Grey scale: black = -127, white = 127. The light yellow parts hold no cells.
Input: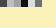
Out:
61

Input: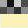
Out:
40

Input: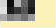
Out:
83

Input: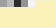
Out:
59

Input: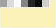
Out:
91

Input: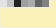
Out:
69

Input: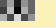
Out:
61
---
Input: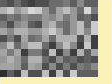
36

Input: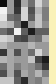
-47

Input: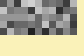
38

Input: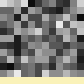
-99

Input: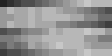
-33

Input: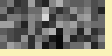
-5

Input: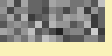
37

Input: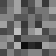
20

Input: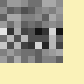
0
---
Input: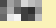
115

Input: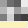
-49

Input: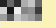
69

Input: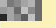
10

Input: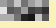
-12

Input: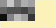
58

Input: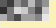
-51

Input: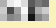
18
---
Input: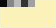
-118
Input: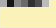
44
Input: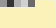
22
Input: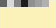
-28
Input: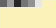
-27
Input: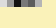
92
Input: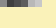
10
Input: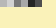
55
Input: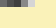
-20
